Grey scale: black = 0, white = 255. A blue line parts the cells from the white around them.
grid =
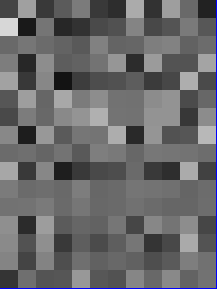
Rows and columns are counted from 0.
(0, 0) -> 68
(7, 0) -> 136
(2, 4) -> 89
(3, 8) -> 155
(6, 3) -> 137
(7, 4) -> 118
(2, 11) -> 108
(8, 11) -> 109
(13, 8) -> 52
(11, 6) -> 106
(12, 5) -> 98
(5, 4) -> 123
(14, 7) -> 97
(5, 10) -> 75
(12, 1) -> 43
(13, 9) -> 72
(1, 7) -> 132
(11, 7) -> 113
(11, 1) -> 115
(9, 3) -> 30
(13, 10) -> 170
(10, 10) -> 101
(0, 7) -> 171
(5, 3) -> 168
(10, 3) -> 105
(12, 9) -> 116
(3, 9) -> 83
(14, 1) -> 68
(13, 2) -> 143
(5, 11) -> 103
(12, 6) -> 118
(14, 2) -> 131
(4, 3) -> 19
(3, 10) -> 83
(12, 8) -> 135
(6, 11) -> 140
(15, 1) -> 111
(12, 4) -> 102
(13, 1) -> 82
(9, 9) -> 46

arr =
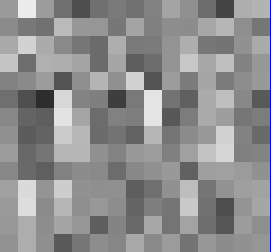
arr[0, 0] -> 154
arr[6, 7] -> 126
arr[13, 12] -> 140
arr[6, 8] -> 228
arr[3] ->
[197, 110, 176, 174, 164, 107, 166, 94, 109, 148, 199, 167, 191, 130, 151]
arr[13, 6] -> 134
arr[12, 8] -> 167
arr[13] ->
[146, 173, 143, 89, 119, 141, 134, 168, 137, 155, 115, 151, 140, 145, 150]
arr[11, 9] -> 117
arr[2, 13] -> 145
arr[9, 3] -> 129
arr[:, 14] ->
[179, 118, 170, 151, 153, 89, 124, 105, 131, 145, 162, 166, 142, 150]
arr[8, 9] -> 128
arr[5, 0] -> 111
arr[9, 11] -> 159
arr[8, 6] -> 131
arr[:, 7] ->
[113, 164, 121, 94, 210, 121, 126, 98, 153, 136, 94, 101, 105, 168]
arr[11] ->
[154, 221, 139, 182, 143, 152, 141, 101, 127, 117, 201, 114, 77, 148, 166]
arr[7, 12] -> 210
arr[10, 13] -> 159
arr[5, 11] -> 171
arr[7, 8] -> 181
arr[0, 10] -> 144
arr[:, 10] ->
[144, 140, 174, 199, 123, 96, 124, 139, 160, 97, 189, 201, 163, 115]
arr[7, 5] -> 107
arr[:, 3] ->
[111, 186, 137, 174, 84, 215, 227, 202, 181, 129, 205, 182, 164, 89]
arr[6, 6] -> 129
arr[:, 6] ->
[122, 119, 174, 166, 144, 62, 129, 115, 131, 108, 144, 141, 132, 134]
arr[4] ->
[130, 138, 156, 84, 142, 180, 144, 210, 84, 156, 123, 166, 123, 141, 153]
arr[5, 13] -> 136

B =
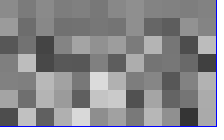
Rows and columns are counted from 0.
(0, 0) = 139
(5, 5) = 196
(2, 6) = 157
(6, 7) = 121
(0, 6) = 136
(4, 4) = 120
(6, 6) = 161
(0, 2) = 138
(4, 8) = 134
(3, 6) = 93
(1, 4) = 114
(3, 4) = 87
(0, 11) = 130
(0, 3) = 125
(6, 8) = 183
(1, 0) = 155
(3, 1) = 189
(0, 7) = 143
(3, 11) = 64
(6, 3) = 176
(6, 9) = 144
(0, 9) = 129
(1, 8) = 102
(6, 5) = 142
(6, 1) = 193
